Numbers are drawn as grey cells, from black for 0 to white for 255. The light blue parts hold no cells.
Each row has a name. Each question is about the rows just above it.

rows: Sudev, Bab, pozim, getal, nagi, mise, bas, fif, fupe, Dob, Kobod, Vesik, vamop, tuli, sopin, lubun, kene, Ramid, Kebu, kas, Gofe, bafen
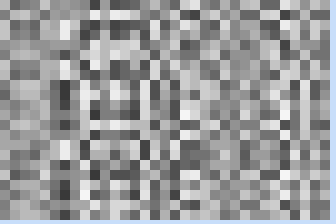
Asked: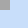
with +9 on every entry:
[176]
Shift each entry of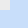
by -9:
[227]
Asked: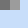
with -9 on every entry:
[105 147]
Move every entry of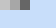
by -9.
[187 158  93]

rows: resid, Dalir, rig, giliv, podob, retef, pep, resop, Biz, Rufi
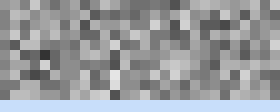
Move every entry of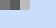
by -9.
[112  82 179]
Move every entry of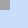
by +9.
[173]
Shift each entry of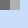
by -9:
[103 167]
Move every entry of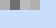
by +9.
[185 121 197 185]
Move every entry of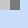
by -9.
[191 112]

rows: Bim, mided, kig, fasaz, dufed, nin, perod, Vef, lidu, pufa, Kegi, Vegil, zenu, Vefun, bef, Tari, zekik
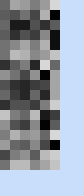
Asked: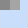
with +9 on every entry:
[145 174]
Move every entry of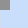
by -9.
[136]
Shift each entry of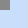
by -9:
[127]
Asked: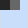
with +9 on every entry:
[ 47 112]

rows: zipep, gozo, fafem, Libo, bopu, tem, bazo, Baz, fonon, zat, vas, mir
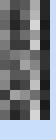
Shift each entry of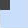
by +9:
[77]
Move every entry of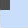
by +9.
[87]
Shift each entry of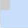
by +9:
[213]
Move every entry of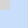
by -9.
[204]
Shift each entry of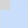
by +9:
[222]

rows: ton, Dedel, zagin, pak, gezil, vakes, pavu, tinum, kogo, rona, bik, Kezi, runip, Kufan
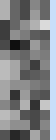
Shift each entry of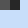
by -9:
[74 30]
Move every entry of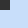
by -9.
[41]
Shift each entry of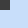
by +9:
[70]
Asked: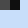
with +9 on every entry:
[82 24]

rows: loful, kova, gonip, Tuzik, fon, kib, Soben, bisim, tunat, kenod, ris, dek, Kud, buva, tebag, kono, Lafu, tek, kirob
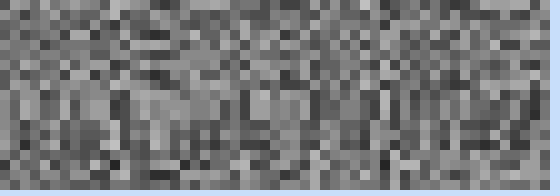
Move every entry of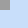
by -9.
[149]
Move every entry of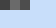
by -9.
[56 97 68]

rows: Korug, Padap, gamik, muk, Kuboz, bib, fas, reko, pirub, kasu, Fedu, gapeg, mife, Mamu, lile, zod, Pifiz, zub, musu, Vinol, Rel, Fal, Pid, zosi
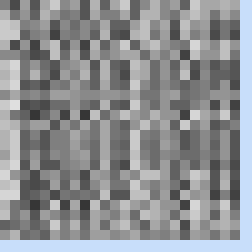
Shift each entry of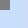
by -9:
[118]
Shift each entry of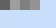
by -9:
[ 88 149 118 139]

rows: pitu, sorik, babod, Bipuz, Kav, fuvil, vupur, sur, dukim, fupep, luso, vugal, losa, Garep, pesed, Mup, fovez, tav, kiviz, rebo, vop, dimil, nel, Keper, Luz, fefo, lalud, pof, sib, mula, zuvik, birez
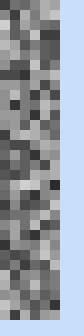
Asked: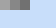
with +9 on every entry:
[172 144 122]
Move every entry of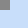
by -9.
[126]
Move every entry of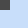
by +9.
[82]
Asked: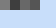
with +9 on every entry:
[133  71 113  94]

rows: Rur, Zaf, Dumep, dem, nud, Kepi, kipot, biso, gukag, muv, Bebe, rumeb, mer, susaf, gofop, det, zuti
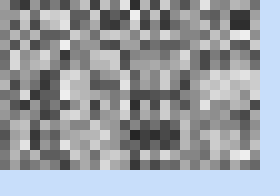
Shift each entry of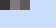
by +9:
[ 64 132 102]
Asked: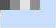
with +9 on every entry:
[ 92 151 235 151]
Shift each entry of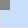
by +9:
[142]
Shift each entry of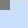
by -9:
[114]
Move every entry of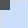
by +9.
[92]

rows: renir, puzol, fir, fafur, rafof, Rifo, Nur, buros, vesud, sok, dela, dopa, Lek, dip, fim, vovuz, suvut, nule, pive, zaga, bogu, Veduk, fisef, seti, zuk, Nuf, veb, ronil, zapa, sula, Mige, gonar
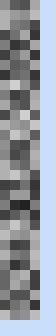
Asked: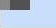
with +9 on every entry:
[144  91  91]
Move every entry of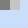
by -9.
[116 188]
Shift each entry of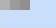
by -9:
[168 146 135]
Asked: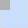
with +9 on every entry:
[186]
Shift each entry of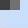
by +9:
[ 72 122]
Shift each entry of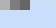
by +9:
[186 134 111]
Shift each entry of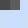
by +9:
[ 81 101]

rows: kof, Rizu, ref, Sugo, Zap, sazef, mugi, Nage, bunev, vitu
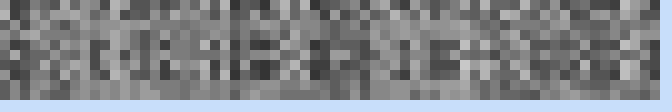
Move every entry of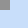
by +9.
[155]
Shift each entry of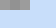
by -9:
[147 137 147]
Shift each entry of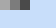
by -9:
[159 115  65]

